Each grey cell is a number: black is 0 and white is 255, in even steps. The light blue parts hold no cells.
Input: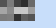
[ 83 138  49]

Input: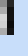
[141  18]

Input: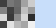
[ 63  64 139 166]

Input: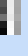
[ 87 237 170]

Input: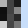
[178  67  40]

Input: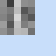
[143 123 213 126 112]

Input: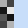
[175 231]

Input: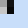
[162   8]

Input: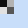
[16 87]
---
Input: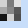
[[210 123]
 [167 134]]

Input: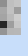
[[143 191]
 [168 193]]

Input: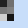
[[ 34 112]
 [119 128]]

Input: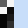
[[ 92 245]
 [245  13]]

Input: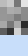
[[188 201]
 [150 172]]

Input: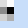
[[220 252]
 [138   5]]

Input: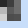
[[ 41  63]
 [185  91]]
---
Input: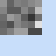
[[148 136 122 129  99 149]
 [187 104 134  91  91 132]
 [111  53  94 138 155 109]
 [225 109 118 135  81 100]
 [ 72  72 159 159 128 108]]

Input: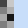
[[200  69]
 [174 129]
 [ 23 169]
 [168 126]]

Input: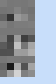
[[123 119 120 119 126]
 [114 118 130 118 116]
 [118 140 154  52 100]
 [126 124 124 118 129]
 [120 120 120 120 120]
 [ 84  62 155  68 123]
 [165 117 193  74  91]
 [175 156 157  81  80]
 [120 119 121 122 118]
 [163  82 170  26 103]
 [140 127 211 158 113]]

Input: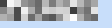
[[166 137 183 228 150 176 123 183 106 130 147 224 247  67]
 [227 114 144  62 209 212 202 211 110 172 239  75 181 135]
 [107 125 176 253 217 147  88 104 164 108 208  76 160 177]]

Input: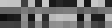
[[ 32 187 199  22 192  32  29  38  24 201  35 186  64 194 194 196]
 [121 113  98 110  95 124 125 121 116 120 127 109 124 101 100 100]
 [189  27  27 171  18 191 188 193 184  42 185  21 146  28  24  14]
 [138  58  70 137  69 141 131 146 143  63 138  60 134  64  67  66]]

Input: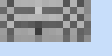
[[138  82 178  84 177 179 174 183 177 178 176  82 164]
 [136 168 102 174 102 104 106 197 103 105 105 168 105]
 [151  89 183  91 179 183 176 180 182 178 181  89 170]
 [103 178  93 176  93  95  94  76  90  98  92 182 102]
 [110  98 160  97 165 160 156  59 167 160 162  95 156]
 [140 103 156 107 156 154 155 130 155 156 154 106 151]]

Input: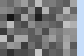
[[163  92 105 124 119 188 104 157 132 105 122]
 [102 183  98  91 178  53 145  78  96 127 136]
 [141 128 143  81  88  30 104 164  65  21  93]
 [176 192  90 101 117 111 142  74  94 187 123]
 [147 144 125 137  77 126  92 107 102 122  57]
 [144 160 119 158 133  89  93 167 167  67 191]
 [ 89 168 106  85 126  82 112  60 143 153 107]
 [110 148  90  99  74 199  89  75  77  49  84]]
